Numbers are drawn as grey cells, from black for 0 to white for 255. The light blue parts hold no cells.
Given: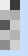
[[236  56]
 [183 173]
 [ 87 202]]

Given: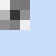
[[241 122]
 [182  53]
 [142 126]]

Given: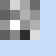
[[118 213]
 [ 97 129]
 [151 254]]

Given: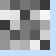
[[150  92]
 [234 226]
 [ 56 196]]

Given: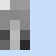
[[227 153]
 [136 135]
 [137 173]]

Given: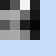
[[ 28  84]
 [166 171]
 [ 87 134]]

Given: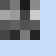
[[ 84 121]
 [165 154]
 [ 86  97]]

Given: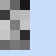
[[165 101]
 [ 59 181]
 [203 124]]

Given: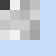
[[ 61 239]
 [214 194]
 [196 205]]
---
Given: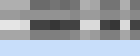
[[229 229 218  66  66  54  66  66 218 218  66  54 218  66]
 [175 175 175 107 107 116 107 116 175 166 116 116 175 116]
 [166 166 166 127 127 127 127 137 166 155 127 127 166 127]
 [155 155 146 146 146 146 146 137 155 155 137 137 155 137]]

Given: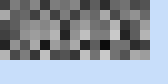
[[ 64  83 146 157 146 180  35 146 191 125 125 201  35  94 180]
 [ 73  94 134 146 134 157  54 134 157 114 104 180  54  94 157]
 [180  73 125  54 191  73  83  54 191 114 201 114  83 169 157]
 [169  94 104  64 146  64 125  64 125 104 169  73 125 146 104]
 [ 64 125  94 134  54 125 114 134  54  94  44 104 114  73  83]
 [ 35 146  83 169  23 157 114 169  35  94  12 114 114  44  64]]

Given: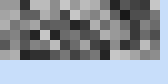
[[175 119 141 164  87  96  96  36  57 175 107 153 107  57 131 107]
 [164 175  96  96 175 141  66 198 153 131 175  96  24  78  78 119]
 [ 87 141  87 131 119 187  66 107 164  66  48 141  48  78 187 119]
 [119 131  78  36 198  36 107 119  78  87 175 153 141  57 107  78]
 [153 153  48 187 187 141 198 153 187 175 119  36  87  66  57 198]
 [164 175  36  48  48  87 119  66  96 119  36 198 187 164 131 141]]

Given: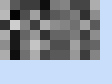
[[ 48 206 132  60 173 141 132 112 161  89]
 [141  25 123 196 141  78  78 161  89 101]
 [173  14 112 173  69  89  89 152  60 132]
 [173  25 101 152  48 101 101 123  60 141]
 [185   4  78 161  48  89 101 123  48 141]
 [173  89  60  60  14 123 132  69  69 173]]

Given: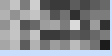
[[178 146 178 196 146  82 114  47 104 124 124]
 [178 196 136 196  58  58  70  92  82 104 124]
 [166 196 124 207  70  58  58  92  70  92 104]
 [166 187  92 178 114 157 136 187 146 114  27]
 [146 196  82 104 157 166 124 218  70 157  47]]

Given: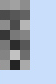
[[141  75 182]
 [152  35 170]
 [152 161 141]
 [ 54 121 132]
 [132 194 109]
 [ 75  87  98]
 [121  44  87]]
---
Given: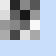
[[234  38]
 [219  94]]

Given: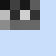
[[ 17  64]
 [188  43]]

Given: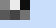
[[131 235]
 [ 88  68]]

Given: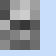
[[ 89 162]
 [ 74 193]]

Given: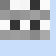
[[123 248]
 [154 145]]

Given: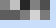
[[130 193]
 [ 93  93]]

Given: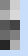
[[133 206]
 [176 216]]

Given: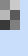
[[135 202]
 [184  90]]
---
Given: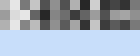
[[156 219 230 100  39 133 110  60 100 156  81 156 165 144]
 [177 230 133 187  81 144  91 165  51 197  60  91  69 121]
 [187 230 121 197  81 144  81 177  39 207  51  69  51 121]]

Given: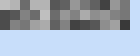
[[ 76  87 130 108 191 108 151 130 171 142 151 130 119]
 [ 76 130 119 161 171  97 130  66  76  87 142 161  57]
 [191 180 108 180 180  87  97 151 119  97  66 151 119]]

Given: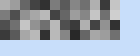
[[ 79 112 197 146 112 185  79  58 176  67 146  49]
 [ 58  90 167 185  49 185 134  40 102 167 157 112]
 [124  79 146 167 185  67 102 157 134 197 112 207]
 [176 157 102  67  49 124  90 134 112 176  58 197]]

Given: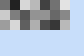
[[114  34 215 185  65 114 227]
 [157 215  95 175  77  55 185]
 [203 126  86 147 147 104 136]]

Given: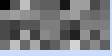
[[  1  86 191 104  95  95  22 158 158  74 104]
 [ 74  52 168  63 137 125  63  32 146  74 137]
 [146 158 146 137 114 114 146 158 114 104 114]
 [114 191 104 168  74  95 137 211 104 137  95]
 [ 74  63  86  86 125 125  86  63 125 125 125]]

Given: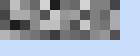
[[ 69 170 170 138  81 200 150 159  81 128 104 170]
 [ 93 191 138 104 210  29 116 104 210 128 128  69]
 [180 159 128 116  93  60 116 104  93 138 150  81]
 [ 93  29  60 138 191 191 138  81 200 128 116 170]]
